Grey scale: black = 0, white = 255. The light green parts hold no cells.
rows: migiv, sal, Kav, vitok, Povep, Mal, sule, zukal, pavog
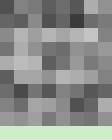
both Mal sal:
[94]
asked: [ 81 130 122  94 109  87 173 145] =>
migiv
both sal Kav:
[138]
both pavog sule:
[116]
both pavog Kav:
[159]
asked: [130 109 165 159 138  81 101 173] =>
zukal
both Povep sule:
[116]

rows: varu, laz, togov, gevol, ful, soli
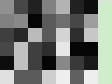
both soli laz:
[90]
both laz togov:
[90]
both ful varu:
[13]
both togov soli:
[90]
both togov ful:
[63]
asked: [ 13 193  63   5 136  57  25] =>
ful

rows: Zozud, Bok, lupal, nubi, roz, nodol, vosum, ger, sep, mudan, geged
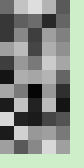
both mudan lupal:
[159]
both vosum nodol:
[166]
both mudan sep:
[27]
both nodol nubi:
[174]
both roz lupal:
[62]

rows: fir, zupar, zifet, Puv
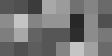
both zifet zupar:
[140]
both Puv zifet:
[86]
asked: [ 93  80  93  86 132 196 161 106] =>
Puv

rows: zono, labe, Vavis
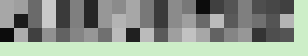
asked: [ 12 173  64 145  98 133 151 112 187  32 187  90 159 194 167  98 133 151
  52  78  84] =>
Vavis
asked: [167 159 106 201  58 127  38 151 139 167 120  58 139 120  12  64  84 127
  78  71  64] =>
zono

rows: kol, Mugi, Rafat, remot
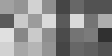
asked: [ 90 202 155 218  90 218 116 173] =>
Mugi
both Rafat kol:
[142]

